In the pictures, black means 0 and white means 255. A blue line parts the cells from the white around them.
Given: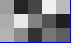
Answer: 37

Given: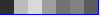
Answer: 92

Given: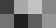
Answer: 62

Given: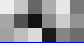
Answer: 26

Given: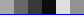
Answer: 56

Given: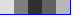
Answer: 97

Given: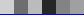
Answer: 110
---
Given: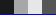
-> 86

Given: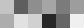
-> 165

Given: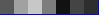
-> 125

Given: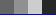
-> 38

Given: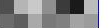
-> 143

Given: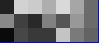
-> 174

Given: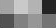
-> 36

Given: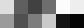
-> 110
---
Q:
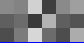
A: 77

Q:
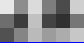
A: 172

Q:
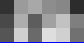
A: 208

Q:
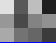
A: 102

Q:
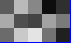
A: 115

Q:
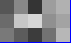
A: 114

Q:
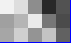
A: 195
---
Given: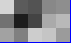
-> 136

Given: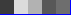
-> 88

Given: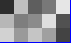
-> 120

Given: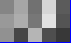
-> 214

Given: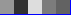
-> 124

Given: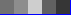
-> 97

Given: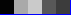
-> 88

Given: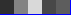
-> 72
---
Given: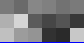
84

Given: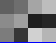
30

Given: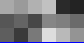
127

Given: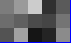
69

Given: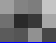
56

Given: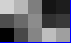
49

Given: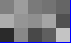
165

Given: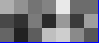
58
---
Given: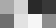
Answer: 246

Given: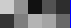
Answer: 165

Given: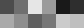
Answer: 203

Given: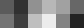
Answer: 131

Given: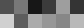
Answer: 135

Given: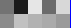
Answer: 170

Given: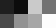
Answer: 166

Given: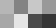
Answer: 75
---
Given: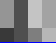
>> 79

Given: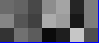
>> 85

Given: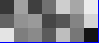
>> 146

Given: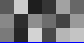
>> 45

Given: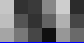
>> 84

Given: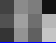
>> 160

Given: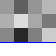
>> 220
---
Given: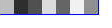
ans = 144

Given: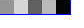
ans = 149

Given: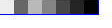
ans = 103

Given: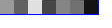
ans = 113

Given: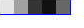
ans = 103

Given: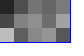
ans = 116

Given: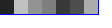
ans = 127
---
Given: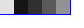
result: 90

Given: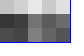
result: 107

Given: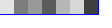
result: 153

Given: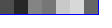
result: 118

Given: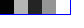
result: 149

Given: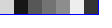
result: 115
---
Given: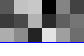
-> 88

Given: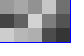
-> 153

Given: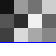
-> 19

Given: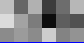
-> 191

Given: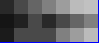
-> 41

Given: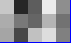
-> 199

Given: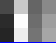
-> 72
